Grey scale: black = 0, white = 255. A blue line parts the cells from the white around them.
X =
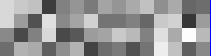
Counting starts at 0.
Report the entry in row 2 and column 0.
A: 137
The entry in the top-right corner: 109
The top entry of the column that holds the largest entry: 103
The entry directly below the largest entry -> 95
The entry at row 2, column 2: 129
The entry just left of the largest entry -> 170
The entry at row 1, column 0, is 216
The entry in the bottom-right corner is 137
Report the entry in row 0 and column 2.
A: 193
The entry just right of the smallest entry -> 156
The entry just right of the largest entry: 185
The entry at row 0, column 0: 216
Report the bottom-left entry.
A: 109
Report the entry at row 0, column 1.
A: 201
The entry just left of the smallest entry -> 209

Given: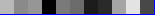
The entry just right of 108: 28
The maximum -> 227

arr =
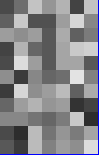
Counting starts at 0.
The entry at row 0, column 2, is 195
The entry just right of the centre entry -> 110
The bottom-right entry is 220
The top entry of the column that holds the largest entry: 67
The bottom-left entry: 88
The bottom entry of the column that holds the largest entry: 142
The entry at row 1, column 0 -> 96
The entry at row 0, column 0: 74
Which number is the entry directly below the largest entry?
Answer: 96
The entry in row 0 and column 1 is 110
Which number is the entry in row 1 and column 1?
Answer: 201
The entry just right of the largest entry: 129
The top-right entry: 195
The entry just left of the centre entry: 135
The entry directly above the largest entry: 165

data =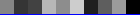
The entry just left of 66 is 53
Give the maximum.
205

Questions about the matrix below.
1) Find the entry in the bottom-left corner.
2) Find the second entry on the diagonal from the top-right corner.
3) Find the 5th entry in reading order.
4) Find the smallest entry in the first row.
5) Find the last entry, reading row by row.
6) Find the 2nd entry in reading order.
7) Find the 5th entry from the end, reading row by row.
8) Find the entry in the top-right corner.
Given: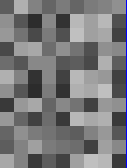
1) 168
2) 184
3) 123
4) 93
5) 57
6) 176
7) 65
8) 144

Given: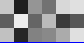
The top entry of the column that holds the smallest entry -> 30
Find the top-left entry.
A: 200
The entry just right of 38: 130
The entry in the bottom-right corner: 224
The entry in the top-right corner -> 224

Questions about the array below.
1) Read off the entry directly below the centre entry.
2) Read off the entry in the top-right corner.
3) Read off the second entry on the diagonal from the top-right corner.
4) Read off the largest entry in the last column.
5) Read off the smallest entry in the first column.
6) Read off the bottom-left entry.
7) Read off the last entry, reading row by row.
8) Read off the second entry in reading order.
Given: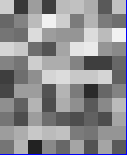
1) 180
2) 193
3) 123
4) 241
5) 62
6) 117
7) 89
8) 56

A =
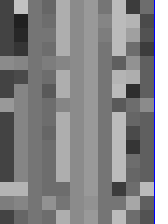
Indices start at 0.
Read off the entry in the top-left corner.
67
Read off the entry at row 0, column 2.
117
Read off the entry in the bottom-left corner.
67
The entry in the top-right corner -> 109
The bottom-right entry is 82
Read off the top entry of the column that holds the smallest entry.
194
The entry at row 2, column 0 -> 67
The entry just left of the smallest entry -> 67
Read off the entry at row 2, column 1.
39
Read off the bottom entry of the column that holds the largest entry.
102

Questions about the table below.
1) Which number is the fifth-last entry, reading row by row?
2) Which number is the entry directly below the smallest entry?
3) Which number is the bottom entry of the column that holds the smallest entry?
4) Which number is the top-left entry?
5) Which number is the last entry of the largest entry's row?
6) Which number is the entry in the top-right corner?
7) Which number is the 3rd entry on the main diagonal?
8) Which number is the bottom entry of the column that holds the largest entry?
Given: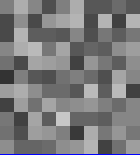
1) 150
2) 158
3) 142
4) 127
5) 134
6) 87
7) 93
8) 142

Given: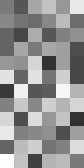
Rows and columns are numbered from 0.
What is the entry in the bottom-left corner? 253
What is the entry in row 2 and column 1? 71
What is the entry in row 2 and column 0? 100
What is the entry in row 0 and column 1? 86
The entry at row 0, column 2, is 167
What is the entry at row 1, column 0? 136
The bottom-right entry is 122
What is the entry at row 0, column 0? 122
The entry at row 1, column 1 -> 116
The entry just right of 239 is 86
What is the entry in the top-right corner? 232

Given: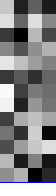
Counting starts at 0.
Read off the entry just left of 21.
129
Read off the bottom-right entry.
41
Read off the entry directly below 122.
150
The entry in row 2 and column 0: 56
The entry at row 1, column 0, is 222
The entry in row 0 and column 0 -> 199
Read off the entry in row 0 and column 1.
33
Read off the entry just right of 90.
48
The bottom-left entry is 143
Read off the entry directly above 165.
116
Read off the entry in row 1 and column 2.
222
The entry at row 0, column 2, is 96
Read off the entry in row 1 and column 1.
102

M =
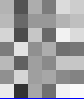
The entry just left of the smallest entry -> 234
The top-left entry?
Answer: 179
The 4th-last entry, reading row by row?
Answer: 167
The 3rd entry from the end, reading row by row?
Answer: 112
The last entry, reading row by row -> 250
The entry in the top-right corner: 205
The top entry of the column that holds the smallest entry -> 83
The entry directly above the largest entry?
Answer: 131
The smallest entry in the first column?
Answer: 124

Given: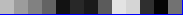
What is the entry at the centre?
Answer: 26
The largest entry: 227
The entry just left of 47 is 213
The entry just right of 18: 40

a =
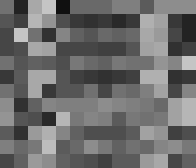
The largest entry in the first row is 197
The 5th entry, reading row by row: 16
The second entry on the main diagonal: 64
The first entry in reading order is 113
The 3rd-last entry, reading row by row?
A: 168
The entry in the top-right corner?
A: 141
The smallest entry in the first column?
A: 56
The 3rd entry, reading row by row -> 168
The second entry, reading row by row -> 35
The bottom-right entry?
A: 97
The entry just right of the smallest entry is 105
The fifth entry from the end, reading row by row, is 91
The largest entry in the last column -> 197
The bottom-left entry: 70
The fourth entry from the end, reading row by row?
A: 154
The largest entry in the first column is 148
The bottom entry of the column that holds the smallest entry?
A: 97

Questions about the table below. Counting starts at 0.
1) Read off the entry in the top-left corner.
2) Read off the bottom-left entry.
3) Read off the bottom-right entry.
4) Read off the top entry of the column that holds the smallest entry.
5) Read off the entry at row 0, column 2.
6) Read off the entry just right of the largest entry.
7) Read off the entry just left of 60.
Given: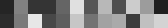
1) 37
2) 44
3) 211
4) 31
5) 52
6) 72
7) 170
